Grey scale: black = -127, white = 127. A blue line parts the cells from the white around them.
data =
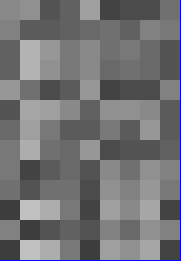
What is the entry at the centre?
-36
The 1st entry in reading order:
9
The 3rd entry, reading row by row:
-44
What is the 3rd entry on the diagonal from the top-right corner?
-7
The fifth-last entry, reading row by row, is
-66
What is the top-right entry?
-15
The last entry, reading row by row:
-60
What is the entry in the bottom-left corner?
-66
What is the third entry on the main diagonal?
23
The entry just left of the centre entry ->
-36
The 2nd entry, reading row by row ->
16
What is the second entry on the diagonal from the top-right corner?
1
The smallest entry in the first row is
-60
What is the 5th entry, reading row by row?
31
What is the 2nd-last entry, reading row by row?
38

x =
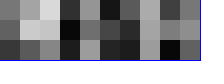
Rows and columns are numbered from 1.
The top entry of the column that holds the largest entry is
89
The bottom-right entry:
-30
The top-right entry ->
-8
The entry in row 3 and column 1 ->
-71
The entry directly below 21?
-16
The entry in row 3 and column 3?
6
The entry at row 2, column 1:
-30
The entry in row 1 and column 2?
36
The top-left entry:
-8

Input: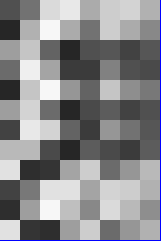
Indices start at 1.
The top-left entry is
-47
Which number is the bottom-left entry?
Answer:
97
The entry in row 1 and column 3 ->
90
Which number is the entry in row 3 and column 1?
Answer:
30
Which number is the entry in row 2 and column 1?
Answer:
-89
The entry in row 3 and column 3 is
-28
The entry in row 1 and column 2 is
-13
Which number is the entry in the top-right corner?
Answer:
49
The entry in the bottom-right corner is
49

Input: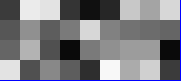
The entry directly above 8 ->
-47
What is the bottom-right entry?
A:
-68
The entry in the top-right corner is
87
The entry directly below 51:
-47
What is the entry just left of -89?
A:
-111
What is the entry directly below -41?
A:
-26
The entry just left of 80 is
43
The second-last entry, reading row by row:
80
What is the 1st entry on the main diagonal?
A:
-68
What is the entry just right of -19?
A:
-26

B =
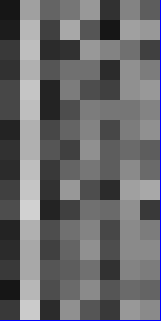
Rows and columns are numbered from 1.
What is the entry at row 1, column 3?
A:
-27
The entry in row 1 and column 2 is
32
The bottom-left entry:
-70
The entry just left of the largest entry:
-50
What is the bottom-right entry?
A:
10
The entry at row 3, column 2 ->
62
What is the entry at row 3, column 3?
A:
-84
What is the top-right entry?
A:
-34
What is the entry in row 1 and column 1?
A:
-105
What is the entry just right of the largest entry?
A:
-92
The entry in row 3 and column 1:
-70
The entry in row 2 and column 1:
-99
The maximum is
81
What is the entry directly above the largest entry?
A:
69
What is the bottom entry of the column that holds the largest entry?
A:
75

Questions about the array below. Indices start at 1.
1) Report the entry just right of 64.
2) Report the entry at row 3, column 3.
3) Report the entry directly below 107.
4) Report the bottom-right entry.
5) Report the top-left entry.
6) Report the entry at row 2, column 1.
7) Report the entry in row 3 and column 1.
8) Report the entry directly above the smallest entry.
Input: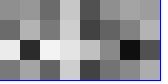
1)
9
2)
115
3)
-6
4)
44
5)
15
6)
-20
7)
107
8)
2
